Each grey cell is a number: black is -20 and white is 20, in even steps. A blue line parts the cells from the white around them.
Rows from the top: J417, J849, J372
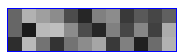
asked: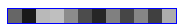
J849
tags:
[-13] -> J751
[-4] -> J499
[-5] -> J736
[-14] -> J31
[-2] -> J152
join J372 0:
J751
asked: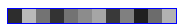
J372
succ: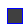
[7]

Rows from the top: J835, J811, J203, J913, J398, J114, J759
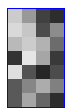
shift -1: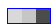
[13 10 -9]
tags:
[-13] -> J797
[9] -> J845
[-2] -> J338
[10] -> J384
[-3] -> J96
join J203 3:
J96
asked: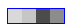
J811
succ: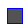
[-14]

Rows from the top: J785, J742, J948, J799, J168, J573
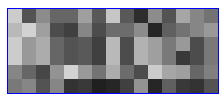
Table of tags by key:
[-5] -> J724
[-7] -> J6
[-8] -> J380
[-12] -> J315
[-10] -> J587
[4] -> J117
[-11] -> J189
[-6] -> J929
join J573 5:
J189
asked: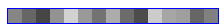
J168
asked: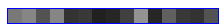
J573
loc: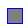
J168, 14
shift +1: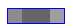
[ 3 -3 -3  6]
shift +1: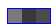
[  0 -10  -7]

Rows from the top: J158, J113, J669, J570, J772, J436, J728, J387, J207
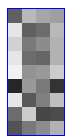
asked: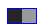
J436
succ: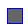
[8]
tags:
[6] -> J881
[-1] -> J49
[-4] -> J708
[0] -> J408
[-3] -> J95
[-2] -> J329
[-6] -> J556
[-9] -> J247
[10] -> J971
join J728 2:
J408
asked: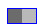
J113
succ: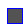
[-1]
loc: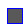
J728, 1

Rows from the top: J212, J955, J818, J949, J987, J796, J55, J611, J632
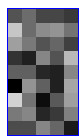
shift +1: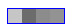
[12 -2  3  4]
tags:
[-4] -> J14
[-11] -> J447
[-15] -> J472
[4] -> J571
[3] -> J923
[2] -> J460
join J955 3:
J923
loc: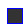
J949, 0
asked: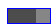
J632
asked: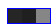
J987

